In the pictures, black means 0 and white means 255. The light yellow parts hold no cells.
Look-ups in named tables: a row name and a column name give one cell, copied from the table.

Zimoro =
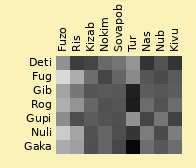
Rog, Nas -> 108
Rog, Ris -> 148
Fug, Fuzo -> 217
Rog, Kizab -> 102
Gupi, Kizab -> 92
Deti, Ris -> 61
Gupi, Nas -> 69
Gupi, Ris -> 78
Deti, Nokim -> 105
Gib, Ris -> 119
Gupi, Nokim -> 83
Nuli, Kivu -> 125
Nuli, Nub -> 75
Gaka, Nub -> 88
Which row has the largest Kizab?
Fug

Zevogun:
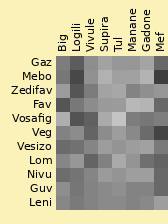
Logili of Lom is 151
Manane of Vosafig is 125
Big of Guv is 142
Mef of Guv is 104
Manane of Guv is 131
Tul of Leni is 138
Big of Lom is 134
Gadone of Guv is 131
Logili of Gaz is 92
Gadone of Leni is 137
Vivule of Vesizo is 133
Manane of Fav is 184
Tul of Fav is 155
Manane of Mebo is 161
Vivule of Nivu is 133
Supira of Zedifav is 163
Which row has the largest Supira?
Mebo

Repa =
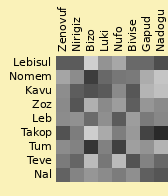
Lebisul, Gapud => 105
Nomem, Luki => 104
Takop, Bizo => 206
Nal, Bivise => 143
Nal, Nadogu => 85
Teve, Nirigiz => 101
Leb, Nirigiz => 145
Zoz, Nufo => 157
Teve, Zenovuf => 123
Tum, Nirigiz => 130
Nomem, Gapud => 172
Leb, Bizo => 107
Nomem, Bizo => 61
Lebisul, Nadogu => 77
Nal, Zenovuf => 98
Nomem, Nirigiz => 140
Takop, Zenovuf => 82

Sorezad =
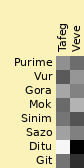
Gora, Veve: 130
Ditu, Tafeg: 246
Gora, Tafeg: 166
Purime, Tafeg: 144
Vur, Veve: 150
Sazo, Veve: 128

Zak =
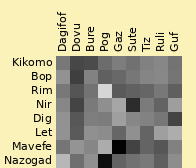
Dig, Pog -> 124
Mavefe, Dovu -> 148
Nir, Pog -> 143
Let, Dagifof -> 146
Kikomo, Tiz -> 129
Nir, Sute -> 44

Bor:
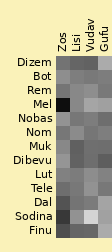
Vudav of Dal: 123
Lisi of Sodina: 146
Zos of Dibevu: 149
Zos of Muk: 136
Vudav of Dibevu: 110
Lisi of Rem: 136
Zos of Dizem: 115
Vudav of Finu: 103
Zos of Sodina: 56
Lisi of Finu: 101
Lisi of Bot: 126
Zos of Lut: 129
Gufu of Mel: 160
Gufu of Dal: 164
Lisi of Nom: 139

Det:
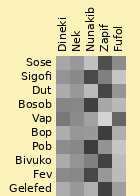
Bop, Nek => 151
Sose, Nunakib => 192
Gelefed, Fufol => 158
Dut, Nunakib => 186
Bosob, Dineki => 134
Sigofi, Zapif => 128
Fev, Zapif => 152
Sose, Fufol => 140
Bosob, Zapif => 168
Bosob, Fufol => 185
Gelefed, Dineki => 173
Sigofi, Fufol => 197
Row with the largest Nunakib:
Sose

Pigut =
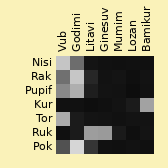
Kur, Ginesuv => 16
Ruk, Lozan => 15
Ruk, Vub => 16
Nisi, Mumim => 16
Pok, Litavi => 53
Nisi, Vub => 197
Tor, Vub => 171
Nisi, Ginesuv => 17
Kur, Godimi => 17
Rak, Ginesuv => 18
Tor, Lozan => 19

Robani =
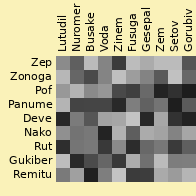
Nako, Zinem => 177
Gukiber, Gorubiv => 126
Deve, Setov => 50
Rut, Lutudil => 46
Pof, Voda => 150
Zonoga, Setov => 193
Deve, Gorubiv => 34
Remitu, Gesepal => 61
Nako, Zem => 163
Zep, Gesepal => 171
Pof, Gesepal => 105
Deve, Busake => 86
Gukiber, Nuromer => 41
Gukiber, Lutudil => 189
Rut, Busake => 121
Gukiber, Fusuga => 172
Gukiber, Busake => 75
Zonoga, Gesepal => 131

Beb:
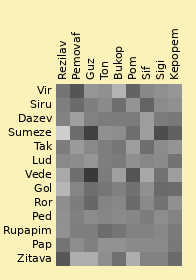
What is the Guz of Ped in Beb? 140
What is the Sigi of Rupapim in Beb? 135
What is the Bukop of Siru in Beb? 111
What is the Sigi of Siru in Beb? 139
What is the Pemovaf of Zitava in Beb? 174
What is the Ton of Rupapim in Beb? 108
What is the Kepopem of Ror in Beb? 144
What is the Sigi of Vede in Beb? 114
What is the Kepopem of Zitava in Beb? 106
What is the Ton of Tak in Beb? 126
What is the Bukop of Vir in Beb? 179
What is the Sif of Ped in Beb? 125
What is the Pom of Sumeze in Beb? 110
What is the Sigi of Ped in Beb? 141

